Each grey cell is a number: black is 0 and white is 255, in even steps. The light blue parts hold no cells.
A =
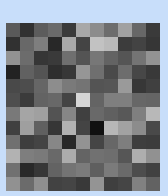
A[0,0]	90
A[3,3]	46
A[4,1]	77
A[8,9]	62
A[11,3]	66
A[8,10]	60
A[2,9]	116
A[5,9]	103
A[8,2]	68
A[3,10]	57
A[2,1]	108
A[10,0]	113
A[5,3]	104
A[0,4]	58
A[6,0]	121
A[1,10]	54
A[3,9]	71
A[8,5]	147
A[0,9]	103
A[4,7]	86
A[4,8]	154
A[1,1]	104
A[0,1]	49
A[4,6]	84
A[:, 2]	[92, 126, 54, 84, 102, 99, 160, 96, 68, 122, 55, 143]
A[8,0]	112
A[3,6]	111
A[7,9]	140
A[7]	[64, 159, 96, 54, 178, 68, 17, 183, 162, 140, 73]
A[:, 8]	[161, 60, 85, 109, 154, 127, 88, 162, 126, 86, 106, 69]
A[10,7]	123
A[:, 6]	[140, 194, 119, 111, 84, 100, 105, 17, 69, 113, 95, 148]

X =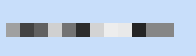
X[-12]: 160
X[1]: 67
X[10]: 134
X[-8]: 115

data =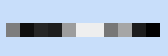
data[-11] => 125
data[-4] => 119
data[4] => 157

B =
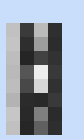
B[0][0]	193
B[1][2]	157
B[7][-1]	46
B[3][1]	85
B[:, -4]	[193, 196, 189, 185, 189, 179, 198, 192]
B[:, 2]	[187, 157, 66, 237, 215, 41, 127, 96]
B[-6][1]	37
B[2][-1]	50
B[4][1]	72
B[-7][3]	44
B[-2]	[198, 41, 127, 43]

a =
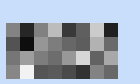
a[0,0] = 131
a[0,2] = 129
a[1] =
[83, 14, 150, 125, 103, 93, 178, 106]
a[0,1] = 38
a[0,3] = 188
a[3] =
[135, 242, 85, 90, 74, 50, 131, 104]
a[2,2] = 125
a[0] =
[131, 38, 129, 188, 57, 95, 203, 32]

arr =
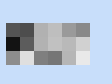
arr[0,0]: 84
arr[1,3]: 193
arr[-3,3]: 190
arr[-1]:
[141, 223, 127, 118, 182, 233]
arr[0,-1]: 137
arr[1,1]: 92

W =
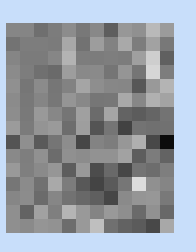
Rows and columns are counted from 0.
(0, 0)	134
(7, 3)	154
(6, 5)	160
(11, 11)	133
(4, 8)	134
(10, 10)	109
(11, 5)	88
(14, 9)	91
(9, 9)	93
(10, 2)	138
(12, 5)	104
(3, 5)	137
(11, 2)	113
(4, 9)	87
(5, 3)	119
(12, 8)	138
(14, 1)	138
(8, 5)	70
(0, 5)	120
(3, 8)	149
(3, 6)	138
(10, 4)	93
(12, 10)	151
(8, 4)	141
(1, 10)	162
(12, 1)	140
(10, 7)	105
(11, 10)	144
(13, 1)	99
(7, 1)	123
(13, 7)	153
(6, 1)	121
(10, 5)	153

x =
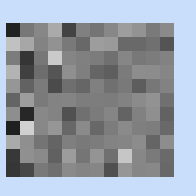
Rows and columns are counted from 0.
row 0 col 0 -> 34
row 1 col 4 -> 121
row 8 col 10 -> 101
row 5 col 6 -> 125
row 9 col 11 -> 106
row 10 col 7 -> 80
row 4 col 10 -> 119
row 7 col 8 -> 138
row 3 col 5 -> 127
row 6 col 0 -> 142
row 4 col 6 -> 128
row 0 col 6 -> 116
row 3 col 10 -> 140
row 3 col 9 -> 141
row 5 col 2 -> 122
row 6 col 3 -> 131
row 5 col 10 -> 146
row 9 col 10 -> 122
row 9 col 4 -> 156
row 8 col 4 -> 127
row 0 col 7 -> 135
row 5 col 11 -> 112
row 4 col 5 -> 102
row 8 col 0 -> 170
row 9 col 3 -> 97
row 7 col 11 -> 105
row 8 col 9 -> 140
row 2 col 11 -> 130
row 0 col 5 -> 128
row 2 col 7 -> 112
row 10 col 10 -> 136
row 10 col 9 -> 134
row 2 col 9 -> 120
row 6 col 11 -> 98
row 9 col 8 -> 198
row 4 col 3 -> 75
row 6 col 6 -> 123

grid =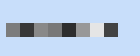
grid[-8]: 124
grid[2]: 137
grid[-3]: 152
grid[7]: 67

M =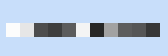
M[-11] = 252
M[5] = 244
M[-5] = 39
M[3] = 62

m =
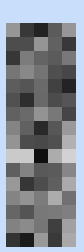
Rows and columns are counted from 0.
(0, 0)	150
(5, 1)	46
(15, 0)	51
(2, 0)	55
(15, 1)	27
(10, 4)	134
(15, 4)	169
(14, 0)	130
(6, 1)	106
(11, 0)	152
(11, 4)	170
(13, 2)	120
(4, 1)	85
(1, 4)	56
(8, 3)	80
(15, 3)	57
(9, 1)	202
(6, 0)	97
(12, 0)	132
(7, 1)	97
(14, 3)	63
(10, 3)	91
